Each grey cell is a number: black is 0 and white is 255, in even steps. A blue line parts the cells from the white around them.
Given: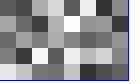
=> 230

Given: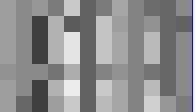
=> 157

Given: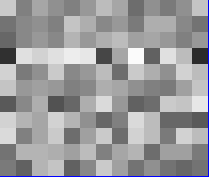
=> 122

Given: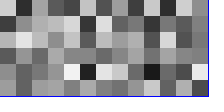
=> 157

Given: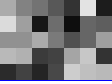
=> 43

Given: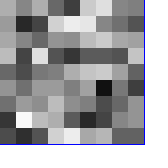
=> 76

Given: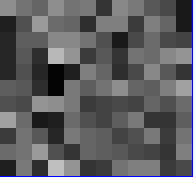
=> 31
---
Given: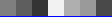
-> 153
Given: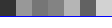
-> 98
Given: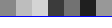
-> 31
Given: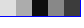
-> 136
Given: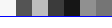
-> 144
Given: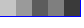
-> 127
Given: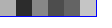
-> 100
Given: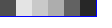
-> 98
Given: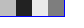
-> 234
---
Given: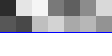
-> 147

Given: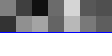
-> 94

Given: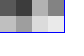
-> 234

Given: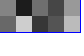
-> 187

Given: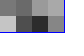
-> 134

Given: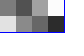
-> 44

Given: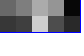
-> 41

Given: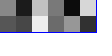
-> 49

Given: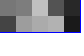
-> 26
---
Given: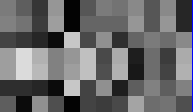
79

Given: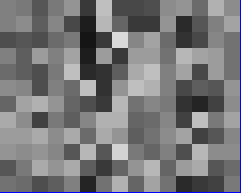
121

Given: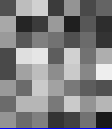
25

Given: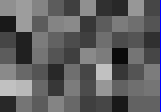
98

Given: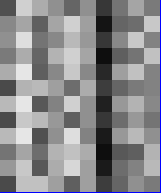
122

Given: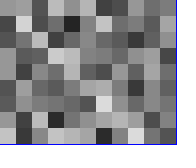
83
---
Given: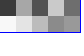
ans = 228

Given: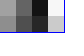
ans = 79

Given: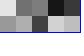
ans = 175

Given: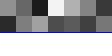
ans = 126

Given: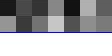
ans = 58

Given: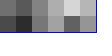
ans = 44

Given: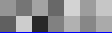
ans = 205
